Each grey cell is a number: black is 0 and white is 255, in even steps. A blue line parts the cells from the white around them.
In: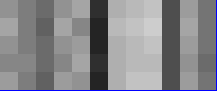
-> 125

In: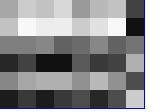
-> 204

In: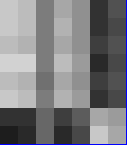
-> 188

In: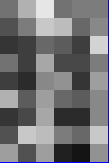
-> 177

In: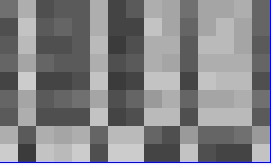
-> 174

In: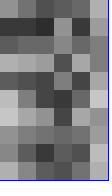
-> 114

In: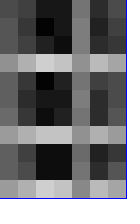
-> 64

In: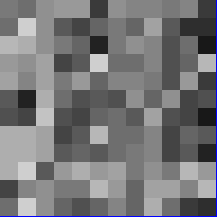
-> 110
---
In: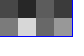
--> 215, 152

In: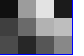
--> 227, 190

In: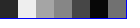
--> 238, 165

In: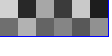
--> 210, 201

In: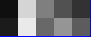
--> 234, 213

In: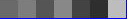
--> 189, 136
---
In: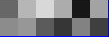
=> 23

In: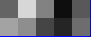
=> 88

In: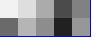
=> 129

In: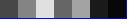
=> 163

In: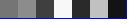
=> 42

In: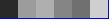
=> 112
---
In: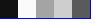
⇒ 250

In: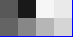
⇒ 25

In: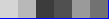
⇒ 184

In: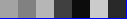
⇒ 129

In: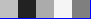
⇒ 34

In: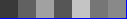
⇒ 97

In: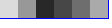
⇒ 152

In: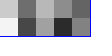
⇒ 110
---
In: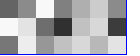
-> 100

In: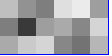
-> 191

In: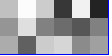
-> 192

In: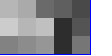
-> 182

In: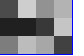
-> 75

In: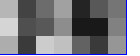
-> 182

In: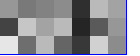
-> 151

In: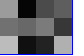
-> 155

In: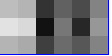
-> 189
